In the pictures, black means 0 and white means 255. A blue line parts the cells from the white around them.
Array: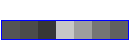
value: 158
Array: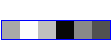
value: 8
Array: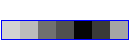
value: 6
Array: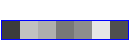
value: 141
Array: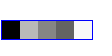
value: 133
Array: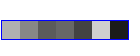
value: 67
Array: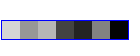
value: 36
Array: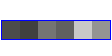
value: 96
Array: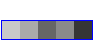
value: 102
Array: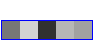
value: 49
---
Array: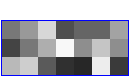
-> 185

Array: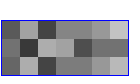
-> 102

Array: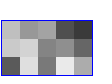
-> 90

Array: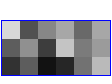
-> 50

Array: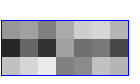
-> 193

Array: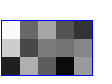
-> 32
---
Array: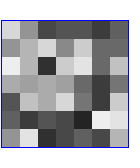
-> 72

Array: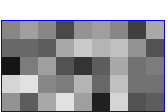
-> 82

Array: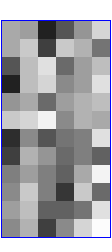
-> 213

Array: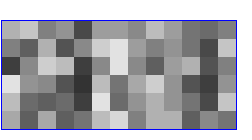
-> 137

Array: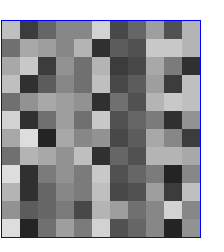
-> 36

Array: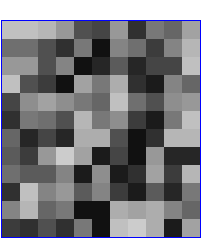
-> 27

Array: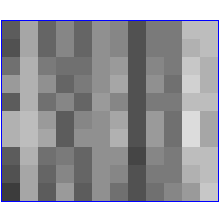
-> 154
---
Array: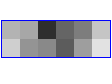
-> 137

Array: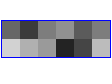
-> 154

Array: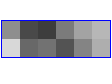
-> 114

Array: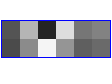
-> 245

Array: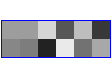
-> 34

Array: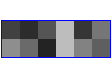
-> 35

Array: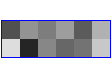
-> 135

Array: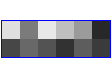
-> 83

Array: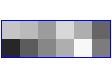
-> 135
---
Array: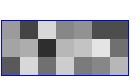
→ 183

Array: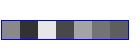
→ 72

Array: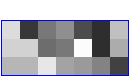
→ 120

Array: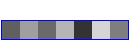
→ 181

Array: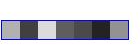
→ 94

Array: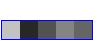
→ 82

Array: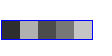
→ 76

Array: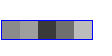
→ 58
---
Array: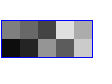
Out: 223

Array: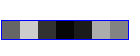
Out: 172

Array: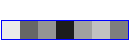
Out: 193

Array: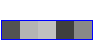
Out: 63

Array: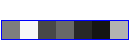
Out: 21

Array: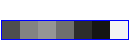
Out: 21

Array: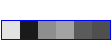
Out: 91

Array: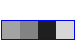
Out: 31
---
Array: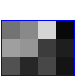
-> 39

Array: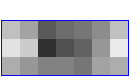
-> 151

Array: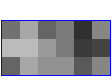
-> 167

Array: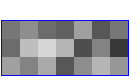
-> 131

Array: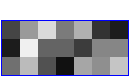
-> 187

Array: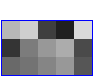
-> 115

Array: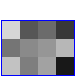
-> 126

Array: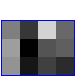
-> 22

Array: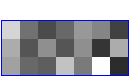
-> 104
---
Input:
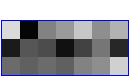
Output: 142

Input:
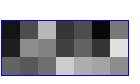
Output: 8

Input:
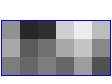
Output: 237

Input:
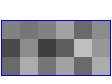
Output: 106

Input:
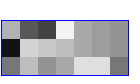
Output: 157

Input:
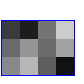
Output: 116

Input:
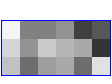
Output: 64

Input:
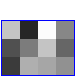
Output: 252

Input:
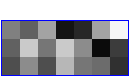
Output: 163

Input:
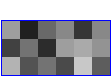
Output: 54
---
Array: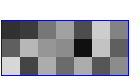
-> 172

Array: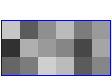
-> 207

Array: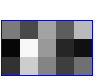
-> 132

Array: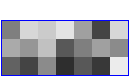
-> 139

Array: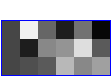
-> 90

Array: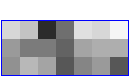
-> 164

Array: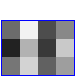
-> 97

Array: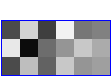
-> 98
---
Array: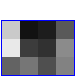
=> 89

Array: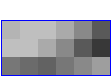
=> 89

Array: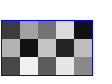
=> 18

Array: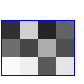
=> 99

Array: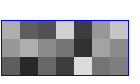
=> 197

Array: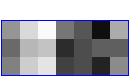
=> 171

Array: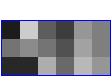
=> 127
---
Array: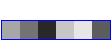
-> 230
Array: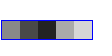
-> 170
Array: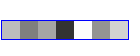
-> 147
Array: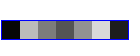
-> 217
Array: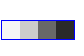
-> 104
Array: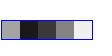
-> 131
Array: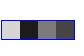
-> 123
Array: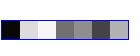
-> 68
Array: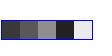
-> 33
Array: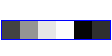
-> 5
